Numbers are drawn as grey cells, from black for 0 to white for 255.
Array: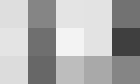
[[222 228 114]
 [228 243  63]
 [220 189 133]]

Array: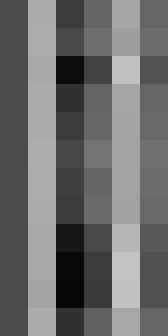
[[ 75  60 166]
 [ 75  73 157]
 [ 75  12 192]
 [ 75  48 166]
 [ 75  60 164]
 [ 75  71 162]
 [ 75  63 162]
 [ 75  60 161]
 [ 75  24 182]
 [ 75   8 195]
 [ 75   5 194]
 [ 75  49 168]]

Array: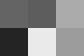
[[100 171]
 [ 36 156]]

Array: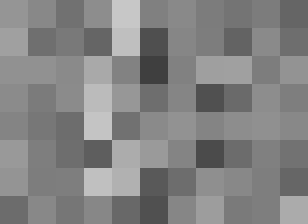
[[149 113 199 137 116 101]
 [160 121 191 134  99 110]
 [145 138 130 129 160 147]
 [139 139 151 133 106 126]
 [132 109 113 146 141 136]
 [153 110 172 132 108 114]
 [148 126 177 109 136 102]
 [108 118 104 134 122 171]]

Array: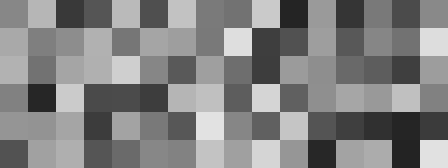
[[135  57 186 194 114  36  53  75]
 [169 141 118 158 222  81  88 114]
 [178 165 207  89 110 155 105  63]
 [129 203  75 181  93  96 166 192]
 [149 165 163  87 134 197  63  37]
 [ 82 175 106 130 160 150 163  35]]

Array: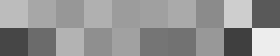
[[188 151 156 170 206]
 [ 70 179 161 114  63]]

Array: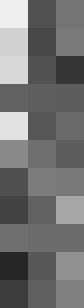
[[238 116]
 [209 123]
 [216  53]
 [ 98  92]
 [225 106]
 [138  93]
 [ 79 121]
 [ 66 167]
 [111 108]
 [ 38 144]
 [ 60 128]]
